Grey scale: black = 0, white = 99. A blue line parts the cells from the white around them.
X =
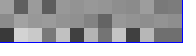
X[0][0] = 62
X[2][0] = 22
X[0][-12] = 37
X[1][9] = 57
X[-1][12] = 43
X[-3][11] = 47
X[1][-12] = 63
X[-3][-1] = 48
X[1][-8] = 56
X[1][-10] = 60
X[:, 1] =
[37, 63, 82]
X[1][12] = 55

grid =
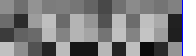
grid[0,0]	55
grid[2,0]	23
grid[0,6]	39
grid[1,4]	41
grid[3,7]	71
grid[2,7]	45
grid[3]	[75, 55, 32, 14, 73, 8, 8, 71, 14, 74, 4, 16, 58]
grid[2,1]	38
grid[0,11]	45
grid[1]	[42, 17, 61, 74, 41, 70, 58, 32, 73, 42, 74, 66, 13]
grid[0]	[55, 43, 57, 48, 49, 46, 39, 28, 44, 54, 49, 45, 50]
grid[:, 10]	[49, 74, 76, 4]
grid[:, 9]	[54, 42, 51, 74]
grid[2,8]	75

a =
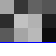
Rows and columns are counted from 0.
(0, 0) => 65
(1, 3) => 12
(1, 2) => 69
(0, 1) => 21

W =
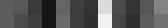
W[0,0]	36
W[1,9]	18
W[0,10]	33
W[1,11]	44
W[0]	[36, 34, 22, 8, 39, 24, 20, 85, 29, 20, 33, 51]
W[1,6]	19

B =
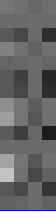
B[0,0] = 46
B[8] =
[61, 45, 33, 43]
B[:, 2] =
[40, 42, 41, 38, 42, 41, 41, 36, 33, 40, 41, 33, 27, 42, 42]
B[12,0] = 76
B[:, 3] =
[43, 41, 18, 44, 39, 15, 17, 44, 43, 11, 41, 43, 38, 20, 38]
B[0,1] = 43
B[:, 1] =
[43, 41, 27, 44, 40, 25, 27, 45, 45, 24, 41, 45, 44, 28, 39]
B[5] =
[34, 25, 41, 15]
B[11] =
[63, 45, 33, 43]
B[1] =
[41, 41, 42, 41]

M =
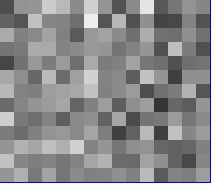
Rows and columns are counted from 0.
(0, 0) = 30
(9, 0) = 48
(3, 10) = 58
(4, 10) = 46
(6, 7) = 50
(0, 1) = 57
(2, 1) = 50
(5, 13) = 56
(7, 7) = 61
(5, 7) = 51
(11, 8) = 42
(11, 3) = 51
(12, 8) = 56
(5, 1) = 55
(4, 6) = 66
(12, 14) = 61
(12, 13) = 49
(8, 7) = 38
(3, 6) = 59
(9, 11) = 25
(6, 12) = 48
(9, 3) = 57
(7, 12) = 40
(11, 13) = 28
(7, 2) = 58
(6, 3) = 61
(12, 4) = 46
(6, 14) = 33
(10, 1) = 69
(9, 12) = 75
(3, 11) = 31
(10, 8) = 46
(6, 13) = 69
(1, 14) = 32
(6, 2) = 49
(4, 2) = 59
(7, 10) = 61

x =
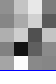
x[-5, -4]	56
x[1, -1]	35
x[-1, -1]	52
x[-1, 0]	64
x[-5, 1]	76
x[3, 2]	37
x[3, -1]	54

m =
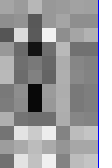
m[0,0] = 64
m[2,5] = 64
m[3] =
[59, 41, 7, 43, 72, 44, 44]
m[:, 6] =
[62, 55, 69, 44, 50, 51, 49, 49, 51, 76, 65, 76]
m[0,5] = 63
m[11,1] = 88
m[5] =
[72, 42, 50, 39, 68, 53, 51]
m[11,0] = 44
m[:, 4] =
[60, 64, 55, 72, 67, 68, 67, 68, 67, 51, 58, 51]
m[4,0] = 71
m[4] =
[71, 43, 47, 40, 67, 52, 50]
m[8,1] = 45
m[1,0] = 55
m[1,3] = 59
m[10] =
[61, 66, 73, 66, 58, 65, 65]
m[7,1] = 54
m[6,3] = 60
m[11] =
[44, 88, 75, 93, 51, 73, 76]
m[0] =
[64, 60, 71, 59, 60, 63, 62]
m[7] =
[48, 54, 3, 59, 68, 47, 49]
